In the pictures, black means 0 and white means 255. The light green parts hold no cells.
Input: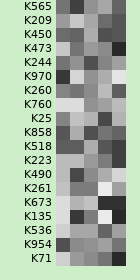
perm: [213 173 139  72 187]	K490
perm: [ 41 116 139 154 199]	K473
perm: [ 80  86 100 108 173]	K450
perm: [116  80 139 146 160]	K954
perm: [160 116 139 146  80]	K954

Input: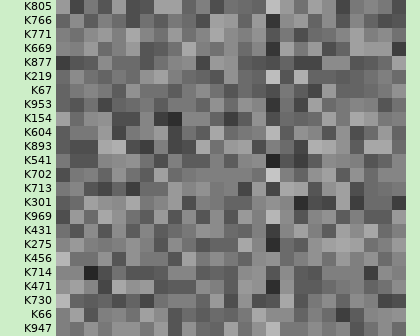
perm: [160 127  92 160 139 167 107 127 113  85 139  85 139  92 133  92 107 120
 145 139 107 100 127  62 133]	K431
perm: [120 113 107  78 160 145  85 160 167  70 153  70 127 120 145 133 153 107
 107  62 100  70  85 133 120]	K713
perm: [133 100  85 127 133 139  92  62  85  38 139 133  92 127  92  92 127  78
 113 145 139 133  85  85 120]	K541
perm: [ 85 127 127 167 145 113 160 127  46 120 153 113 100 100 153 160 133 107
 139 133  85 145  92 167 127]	K275
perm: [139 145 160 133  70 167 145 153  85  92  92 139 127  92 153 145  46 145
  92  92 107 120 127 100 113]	K471
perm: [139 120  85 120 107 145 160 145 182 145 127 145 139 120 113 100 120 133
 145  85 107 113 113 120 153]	K947
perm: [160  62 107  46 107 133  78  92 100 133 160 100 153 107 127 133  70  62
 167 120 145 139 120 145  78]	K301

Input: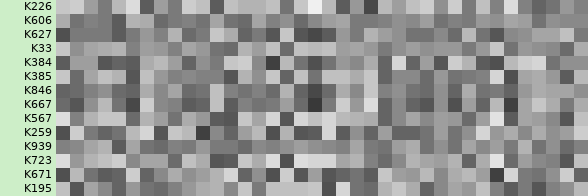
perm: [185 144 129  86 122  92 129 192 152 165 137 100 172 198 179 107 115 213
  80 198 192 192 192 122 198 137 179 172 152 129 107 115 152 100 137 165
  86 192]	K195
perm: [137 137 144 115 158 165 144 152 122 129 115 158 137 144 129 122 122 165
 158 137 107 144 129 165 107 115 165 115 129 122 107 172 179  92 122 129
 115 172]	K606
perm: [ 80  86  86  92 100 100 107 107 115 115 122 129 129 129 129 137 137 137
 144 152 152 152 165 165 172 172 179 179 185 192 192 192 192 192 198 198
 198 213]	K385
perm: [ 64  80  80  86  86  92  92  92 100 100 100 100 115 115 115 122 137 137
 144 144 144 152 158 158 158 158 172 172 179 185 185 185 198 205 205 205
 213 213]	K384
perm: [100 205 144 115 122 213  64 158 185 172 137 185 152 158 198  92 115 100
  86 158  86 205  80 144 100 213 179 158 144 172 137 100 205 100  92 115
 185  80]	K671
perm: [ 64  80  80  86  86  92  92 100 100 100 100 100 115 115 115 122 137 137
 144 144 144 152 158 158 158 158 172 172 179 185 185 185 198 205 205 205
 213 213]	K671
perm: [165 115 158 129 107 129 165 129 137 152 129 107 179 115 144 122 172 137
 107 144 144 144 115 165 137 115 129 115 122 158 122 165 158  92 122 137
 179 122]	K939

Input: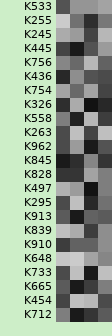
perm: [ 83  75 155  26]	K962
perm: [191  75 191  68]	K263
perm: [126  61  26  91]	K665

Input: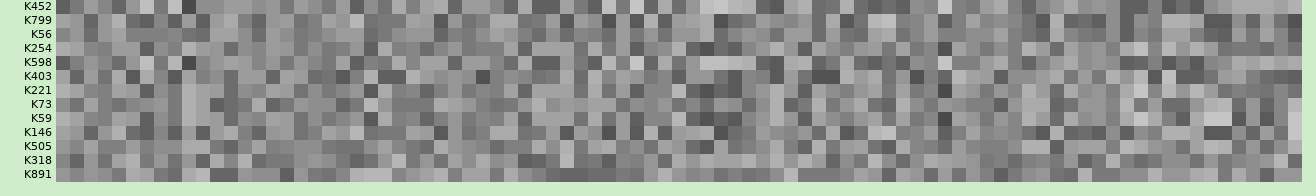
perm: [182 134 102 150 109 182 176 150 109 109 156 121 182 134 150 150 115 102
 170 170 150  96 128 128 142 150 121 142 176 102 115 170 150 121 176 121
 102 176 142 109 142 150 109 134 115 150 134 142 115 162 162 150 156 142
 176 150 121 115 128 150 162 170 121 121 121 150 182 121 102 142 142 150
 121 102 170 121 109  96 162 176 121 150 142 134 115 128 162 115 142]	K73
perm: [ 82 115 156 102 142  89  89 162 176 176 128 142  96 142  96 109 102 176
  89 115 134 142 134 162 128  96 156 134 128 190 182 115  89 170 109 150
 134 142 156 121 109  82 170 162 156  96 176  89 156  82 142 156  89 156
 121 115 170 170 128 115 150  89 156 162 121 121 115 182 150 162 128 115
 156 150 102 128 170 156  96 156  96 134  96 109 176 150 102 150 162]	K799
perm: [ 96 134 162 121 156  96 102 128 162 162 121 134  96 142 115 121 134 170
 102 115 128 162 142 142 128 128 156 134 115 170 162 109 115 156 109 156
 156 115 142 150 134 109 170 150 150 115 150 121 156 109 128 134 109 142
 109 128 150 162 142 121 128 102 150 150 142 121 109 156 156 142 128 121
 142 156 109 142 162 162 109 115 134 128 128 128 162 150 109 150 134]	K56
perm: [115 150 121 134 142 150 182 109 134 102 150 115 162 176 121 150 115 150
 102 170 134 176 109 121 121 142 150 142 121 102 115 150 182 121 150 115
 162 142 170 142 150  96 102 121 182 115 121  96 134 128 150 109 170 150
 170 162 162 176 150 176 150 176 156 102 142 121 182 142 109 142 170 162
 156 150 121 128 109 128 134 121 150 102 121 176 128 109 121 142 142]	K318

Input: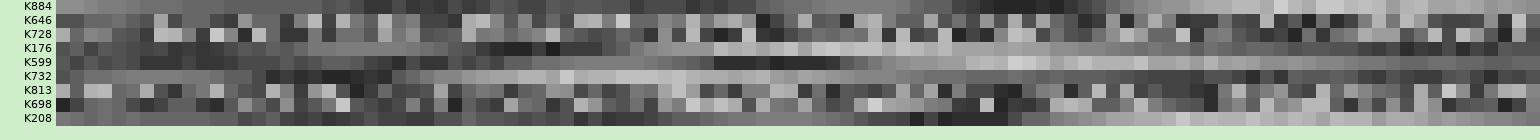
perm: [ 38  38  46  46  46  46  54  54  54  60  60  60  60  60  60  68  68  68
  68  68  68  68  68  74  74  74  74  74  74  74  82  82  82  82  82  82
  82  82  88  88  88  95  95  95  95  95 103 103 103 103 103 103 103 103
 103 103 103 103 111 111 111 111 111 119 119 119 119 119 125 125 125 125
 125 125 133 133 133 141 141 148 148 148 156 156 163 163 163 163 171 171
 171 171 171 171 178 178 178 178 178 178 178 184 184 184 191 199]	K646
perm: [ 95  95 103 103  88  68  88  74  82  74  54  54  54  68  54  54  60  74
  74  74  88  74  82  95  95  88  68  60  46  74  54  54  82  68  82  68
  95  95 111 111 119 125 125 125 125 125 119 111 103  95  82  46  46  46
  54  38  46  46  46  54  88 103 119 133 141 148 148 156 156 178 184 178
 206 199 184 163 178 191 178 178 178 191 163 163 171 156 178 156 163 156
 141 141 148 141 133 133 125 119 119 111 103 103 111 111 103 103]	K599
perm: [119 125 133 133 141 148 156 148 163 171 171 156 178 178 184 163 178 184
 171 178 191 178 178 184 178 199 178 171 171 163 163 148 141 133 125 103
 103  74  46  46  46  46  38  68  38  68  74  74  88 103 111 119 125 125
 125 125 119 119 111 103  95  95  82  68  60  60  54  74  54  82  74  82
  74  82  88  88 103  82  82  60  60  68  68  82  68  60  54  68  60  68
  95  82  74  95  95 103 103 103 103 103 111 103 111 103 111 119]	K208
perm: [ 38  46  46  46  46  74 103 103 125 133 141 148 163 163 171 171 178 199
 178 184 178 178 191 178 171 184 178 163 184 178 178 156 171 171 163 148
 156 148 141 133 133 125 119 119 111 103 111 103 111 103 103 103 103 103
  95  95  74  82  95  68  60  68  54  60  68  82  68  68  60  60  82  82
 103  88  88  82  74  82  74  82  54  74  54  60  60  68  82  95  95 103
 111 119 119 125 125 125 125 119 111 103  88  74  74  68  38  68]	K208
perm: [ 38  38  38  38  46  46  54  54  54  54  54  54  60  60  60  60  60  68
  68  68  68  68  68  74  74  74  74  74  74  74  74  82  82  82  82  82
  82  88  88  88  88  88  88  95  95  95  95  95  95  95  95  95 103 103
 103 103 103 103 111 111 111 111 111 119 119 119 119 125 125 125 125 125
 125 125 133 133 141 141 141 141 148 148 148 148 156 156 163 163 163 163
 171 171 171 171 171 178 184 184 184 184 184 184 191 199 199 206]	K698
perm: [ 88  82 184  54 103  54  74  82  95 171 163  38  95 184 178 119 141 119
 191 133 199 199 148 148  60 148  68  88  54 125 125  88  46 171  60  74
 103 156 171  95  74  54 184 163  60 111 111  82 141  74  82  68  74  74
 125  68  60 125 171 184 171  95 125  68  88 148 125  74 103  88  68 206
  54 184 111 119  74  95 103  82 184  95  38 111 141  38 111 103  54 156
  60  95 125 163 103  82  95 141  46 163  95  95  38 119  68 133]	K884
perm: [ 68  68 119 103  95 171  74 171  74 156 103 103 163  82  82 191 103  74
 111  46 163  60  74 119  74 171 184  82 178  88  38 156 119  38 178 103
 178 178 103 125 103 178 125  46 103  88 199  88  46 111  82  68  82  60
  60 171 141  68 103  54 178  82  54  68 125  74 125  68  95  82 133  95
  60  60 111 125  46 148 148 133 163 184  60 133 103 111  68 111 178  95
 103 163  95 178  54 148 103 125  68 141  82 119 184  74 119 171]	K208

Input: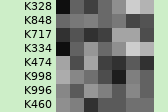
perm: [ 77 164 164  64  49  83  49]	K717
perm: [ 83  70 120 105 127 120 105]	K848
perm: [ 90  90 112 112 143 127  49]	K460

